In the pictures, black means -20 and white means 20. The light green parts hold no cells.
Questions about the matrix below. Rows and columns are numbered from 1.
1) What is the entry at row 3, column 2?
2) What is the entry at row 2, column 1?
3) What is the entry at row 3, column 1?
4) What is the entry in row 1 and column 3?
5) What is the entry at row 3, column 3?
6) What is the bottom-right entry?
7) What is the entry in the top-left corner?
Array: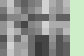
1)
1
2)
-1
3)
-5
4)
-1
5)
1
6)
-5
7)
5

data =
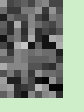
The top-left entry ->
5
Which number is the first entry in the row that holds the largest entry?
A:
-9
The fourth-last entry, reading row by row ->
-7
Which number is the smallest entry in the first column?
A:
-17
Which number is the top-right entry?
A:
-9
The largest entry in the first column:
7
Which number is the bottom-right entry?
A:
-13
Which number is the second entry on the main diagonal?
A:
-11
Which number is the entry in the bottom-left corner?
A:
-5
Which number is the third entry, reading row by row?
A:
-7
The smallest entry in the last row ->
-17
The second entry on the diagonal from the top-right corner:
3
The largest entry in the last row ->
3
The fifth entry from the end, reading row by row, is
1
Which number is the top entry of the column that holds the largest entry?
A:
-5
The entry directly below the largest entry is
-1
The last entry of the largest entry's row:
7
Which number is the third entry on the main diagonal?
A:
-7
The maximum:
11
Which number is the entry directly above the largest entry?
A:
-11
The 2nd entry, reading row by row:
-9
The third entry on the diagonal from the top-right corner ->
-13

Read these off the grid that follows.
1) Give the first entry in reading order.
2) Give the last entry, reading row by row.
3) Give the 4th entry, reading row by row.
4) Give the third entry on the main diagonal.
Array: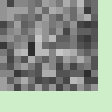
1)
3
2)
3
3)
1
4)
-1

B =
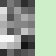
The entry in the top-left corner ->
-9
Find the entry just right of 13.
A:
9
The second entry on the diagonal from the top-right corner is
-3
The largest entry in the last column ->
5
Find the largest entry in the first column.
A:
19
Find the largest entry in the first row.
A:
-1
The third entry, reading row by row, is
-5
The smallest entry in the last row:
-13
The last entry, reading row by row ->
-5
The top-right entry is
-9
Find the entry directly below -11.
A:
-17
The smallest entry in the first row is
-13

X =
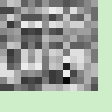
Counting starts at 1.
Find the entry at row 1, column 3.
9
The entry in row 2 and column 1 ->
-9
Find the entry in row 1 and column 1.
3
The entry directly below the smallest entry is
11
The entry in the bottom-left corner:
-9
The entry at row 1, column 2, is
11
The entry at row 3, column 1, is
1
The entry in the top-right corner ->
5
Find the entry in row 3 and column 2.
13
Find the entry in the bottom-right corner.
-7
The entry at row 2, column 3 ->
-1
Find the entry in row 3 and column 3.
5

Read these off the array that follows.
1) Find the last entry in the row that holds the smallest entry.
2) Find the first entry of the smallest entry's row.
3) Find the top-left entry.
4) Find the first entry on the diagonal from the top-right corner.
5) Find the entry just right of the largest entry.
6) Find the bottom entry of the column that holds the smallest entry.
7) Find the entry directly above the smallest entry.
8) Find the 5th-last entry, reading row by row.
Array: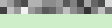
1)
-2
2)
-10
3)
8
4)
14
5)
4
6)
-12
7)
6
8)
-2

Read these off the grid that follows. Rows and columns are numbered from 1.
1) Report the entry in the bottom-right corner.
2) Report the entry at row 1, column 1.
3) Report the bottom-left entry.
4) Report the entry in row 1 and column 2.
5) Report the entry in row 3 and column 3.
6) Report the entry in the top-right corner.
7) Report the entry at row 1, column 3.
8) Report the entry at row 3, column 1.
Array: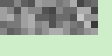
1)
5
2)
-5
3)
1
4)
-5
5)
-1
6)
-3
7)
1
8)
5
